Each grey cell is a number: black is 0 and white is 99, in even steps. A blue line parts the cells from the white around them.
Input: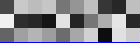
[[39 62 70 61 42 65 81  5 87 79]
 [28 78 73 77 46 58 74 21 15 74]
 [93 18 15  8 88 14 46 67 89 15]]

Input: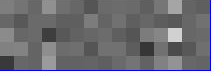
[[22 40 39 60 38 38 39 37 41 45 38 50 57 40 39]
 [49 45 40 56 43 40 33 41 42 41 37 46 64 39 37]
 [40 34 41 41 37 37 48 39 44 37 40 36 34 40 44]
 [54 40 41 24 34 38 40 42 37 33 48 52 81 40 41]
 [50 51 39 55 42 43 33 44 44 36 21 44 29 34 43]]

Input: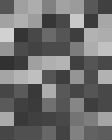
[[27 31 31 40 26 50 38 36]
 [33 62 67 50 63 60 34 25]
 [63 68 61 21 28 78 23 65]
 [81 20 28 41 33 24 69 67]
 [58 29 26 29 29 48 67 75]
 [19 23 62 68 70 25 33 28]
 [64 70 74 33 24 58 30 69]
 [27 35 22 67 34 27 33 28]
 [35 25 23 44 33 52 24 28]
 [66 22 25 26 28 45 49 64]]

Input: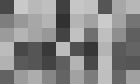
[[38 60 67 52 39 63 48 74 40 62]
 [28 78 72 74 25 77 75 33 65 71]
 [49 59 65 70 19 70 63 79 63 45]
 [60 70 64 59 26 75 43 74 55 37]
 [73 28 33 22 73 31 21 70 35 39]
 [69 35 33 26 37 70 28 75 34 33]]

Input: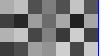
[[23 30 62 57 80 27 78]
 [67 74 31 49 31 76 33]
 [25 15 61 42 65 13 65]
 [69 77 27 50 22 80 25]]

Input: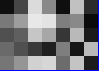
[[46 58 81 83 42 76 11]
 [ 6 27 85 53  6 75 17]
 [47 61 90 88 49 53  4]
 [31 37 77 65 21 72 10]
 [41 31 22 12 49  8 72]]

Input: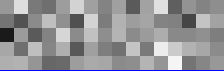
[[68 69 58 40 41 61 66 65 54 55 70 58 95 45 52 59]
 [59 86 47 43 61 82 62 51 62 35 63 87 37 57 51 55]
 [45 32 54 74 56 31 82 48 69 61 64 51 50 27 76 63]
 [10 60 35 51 83 54 75 55 70 54 60 67 53 53 56 49]
 [65 43 74 52 68 34 62 49 44 76 47 92 79 69 65 54]]

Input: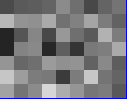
[[63 45 54 83 67 58 46 48 34]
 [29 35 36 39 54 43 28 39 45]
 [71 57 56 66 44 50 64 48 38]
 [14 33 52 28 59 43 35 69 48]
 [14 51 53 15 37 20 47 49 66]
 [58 40 43 60 56 57 38 53 36]
 [77 61 48 47 23 48 77 45 39]]
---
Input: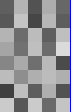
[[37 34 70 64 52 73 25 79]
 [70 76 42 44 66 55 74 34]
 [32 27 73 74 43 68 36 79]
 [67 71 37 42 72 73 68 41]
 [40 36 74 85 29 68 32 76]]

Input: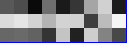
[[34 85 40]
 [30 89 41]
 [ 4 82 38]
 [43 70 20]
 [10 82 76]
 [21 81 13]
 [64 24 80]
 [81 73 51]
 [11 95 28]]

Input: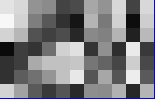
[[88 96 82  4 19 19 82]
 [84 82 71 24 24 36 63]
 [57 49 32 20 66 44 35]
 [54 34 25 43 75 58 22]
 [26 19 30 81 75 75 33]
 [29  8 15 87 77 90 16]
 [65 70 53 20 46 33 55]
 [57 47 50 56 39 65 54]
 [84 81 70 18 27 33 69]
 [26  5 13 91 80 92 15]
 [84 80 72 22 28 35 70]]

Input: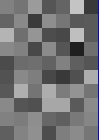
[[50 39 70 53 29 32 34 53 50 37]
 [45 53 43 50 42 53 68 33 48 51]
 [60 23 58 28 43 49 45 31 55 56]
 [33 55 30 54 38 28 67 65 40 30]
 [39 46 28 33 50 22 48 65 37 49]
 [76 34 74 12 37 31 57 35 47 54]
 [22 35 35 43 33 67 45 54 52 46]]

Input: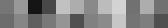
[[46 42]
 [59 52]
 [ 8 37]
 [28 47]
 [75 58]
 [67 31]
 [53 50]
 [73 54]
 [82 77]
 [44 45]
 [67 49]
 [44 31]]

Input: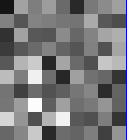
[[ 8 50 19 23 34 73 45 46 83 40]
 [63 33 63 34 70 49 25 61 58 52]
 [49 51 34 41 79 93 42 98 31 78]
 [61 49 33 51 15 43 32 37 70 16]
 [41 46 54 39 64 15 37 62 94 42]
 [16 45 40 33 41 62 46 43 34 39]
 [47 66 51 50 31 44 52 47 31 49]
 [54 34 64 32 77 40 17 58 49 25]
 [62 30 68 64 72 20 39 38 20 58]]

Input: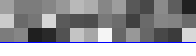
[[62 79 48]
 [48 41 52]
 [48 46 12]
 [52 83 16]
 [59 35 32]
 [72 31 76]
 [67 30 65]
 [52 47 95]
 [61 42 40]
 [34 25 59]
 [28 41 40]
 [54 52 28]
 [36 51 23]
 [13 41 84]]
